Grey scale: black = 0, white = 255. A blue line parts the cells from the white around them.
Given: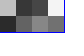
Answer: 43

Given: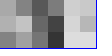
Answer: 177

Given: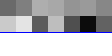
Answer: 202

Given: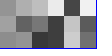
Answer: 161

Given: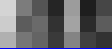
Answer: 204

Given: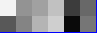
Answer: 88
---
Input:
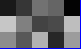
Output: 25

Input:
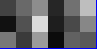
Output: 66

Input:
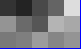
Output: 51

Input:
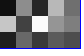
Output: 16

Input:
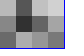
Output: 185

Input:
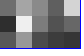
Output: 110
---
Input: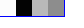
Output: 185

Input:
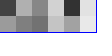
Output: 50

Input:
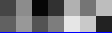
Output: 117

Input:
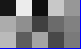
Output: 200

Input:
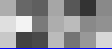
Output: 51

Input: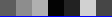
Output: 209

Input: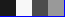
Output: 76
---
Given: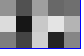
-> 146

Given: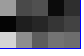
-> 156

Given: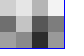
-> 208

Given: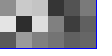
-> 143

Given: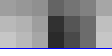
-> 158

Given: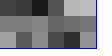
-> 66

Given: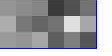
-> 148

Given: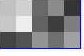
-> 193

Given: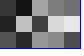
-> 55

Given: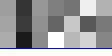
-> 158
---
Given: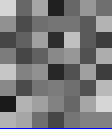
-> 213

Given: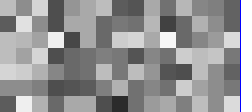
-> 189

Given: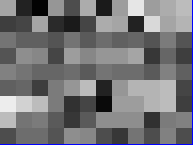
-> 165

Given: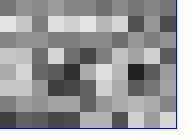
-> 119

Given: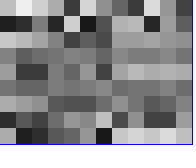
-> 191

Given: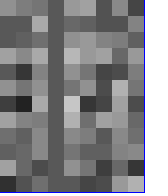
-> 145
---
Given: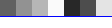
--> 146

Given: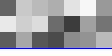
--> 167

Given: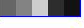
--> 131

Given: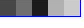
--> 111

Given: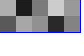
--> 167

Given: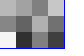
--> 48

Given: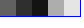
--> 47
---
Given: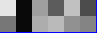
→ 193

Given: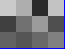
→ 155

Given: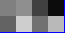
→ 64

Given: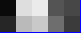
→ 84

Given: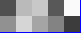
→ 88

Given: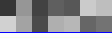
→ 203

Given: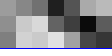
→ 11

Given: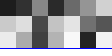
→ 113

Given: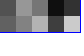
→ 15
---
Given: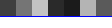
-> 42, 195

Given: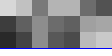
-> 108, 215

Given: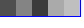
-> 59, 191

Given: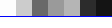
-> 154, 253

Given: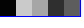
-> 166, 202

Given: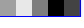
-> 126, 232
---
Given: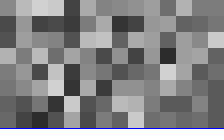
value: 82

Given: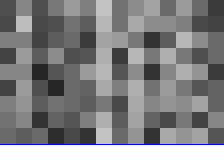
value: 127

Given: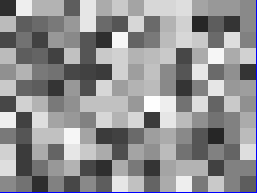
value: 71

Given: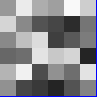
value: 137

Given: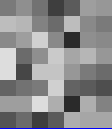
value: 137

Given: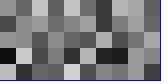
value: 147

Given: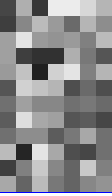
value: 160

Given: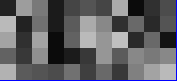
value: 163

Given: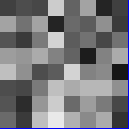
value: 84
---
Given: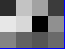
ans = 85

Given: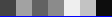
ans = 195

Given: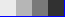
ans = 121

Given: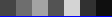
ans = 49

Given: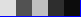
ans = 46

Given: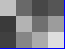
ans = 171

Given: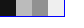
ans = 145

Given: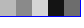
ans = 20
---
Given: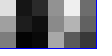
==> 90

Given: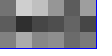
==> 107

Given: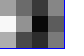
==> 44

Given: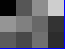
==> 112

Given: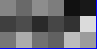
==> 188

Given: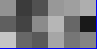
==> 118

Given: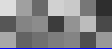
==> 79

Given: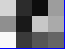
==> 86
